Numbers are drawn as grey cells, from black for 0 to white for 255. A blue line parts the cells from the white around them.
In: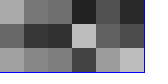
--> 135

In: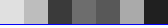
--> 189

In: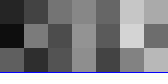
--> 46

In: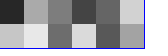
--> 232

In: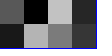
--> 180

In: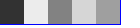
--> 236

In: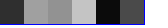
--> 160

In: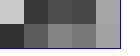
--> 92

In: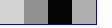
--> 144
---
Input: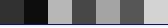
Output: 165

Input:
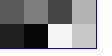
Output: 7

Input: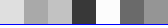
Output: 252

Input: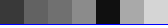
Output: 16

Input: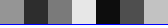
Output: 13

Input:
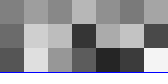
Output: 37
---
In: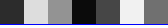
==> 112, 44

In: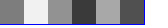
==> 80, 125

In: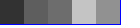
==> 145, 50

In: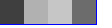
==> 108, 63

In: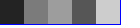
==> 205, 35

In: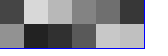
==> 55, 146

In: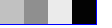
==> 3, 193

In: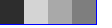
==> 126, 45

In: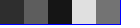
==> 115, 46
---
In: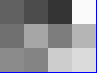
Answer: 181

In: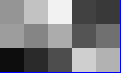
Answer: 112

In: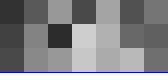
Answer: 96

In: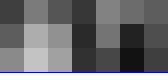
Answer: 78

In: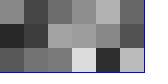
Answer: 81

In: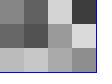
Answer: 218

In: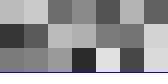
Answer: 210

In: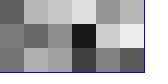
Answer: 236

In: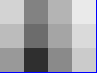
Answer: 218

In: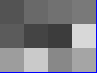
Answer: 216
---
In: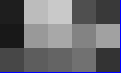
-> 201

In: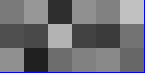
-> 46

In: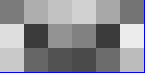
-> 194

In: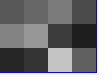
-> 123

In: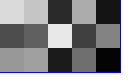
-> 42

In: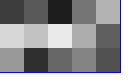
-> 29

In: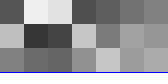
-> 226
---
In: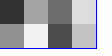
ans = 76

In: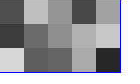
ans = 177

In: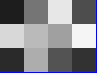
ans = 160

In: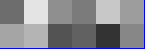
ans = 51

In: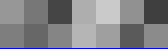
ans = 90

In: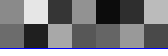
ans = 153
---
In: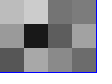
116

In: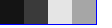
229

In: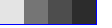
77

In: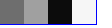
12

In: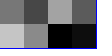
163

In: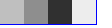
48
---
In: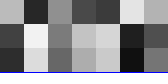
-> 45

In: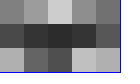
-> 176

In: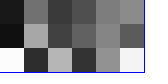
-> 252

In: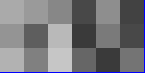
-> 178

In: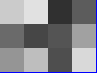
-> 149

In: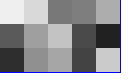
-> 46
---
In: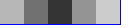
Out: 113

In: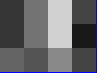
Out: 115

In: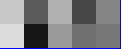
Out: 91

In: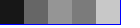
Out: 102

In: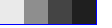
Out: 142

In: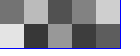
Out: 187

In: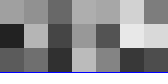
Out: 145

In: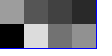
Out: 85

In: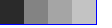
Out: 131
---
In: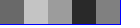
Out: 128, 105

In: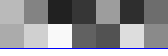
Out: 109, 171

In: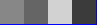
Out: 59, 135

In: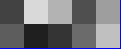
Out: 158, 93

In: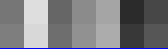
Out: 71, 126

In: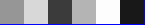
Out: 24, 150

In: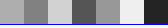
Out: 36, 174

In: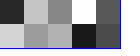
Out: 88, 212

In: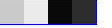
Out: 45, 202

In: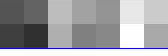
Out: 203, 63
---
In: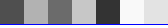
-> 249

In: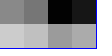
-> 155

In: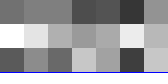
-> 62

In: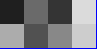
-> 136

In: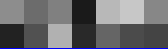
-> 75

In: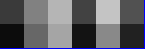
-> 137

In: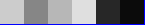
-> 39

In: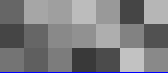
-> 194
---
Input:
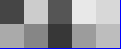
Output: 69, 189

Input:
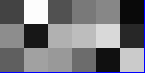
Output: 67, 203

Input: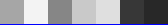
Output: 166, 40

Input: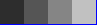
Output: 45, 193

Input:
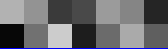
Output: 178, 95

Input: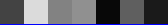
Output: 67, 26
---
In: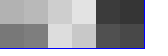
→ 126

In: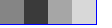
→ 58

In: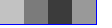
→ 123

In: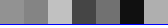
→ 132

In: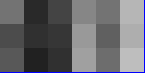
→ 33

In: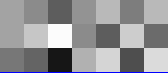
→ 100
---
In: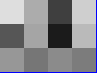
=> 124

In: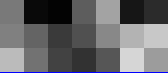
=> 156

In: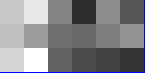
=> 52

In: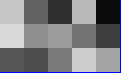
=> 164

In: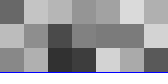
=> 89

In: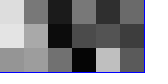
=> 90

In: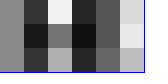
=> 189

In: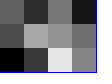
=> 132
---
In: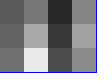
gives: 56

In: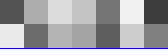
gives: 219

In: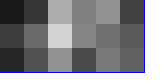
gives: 211

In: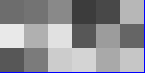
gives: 225

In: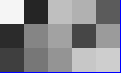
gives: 162

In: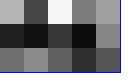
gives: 55

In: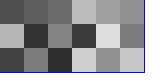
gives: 131
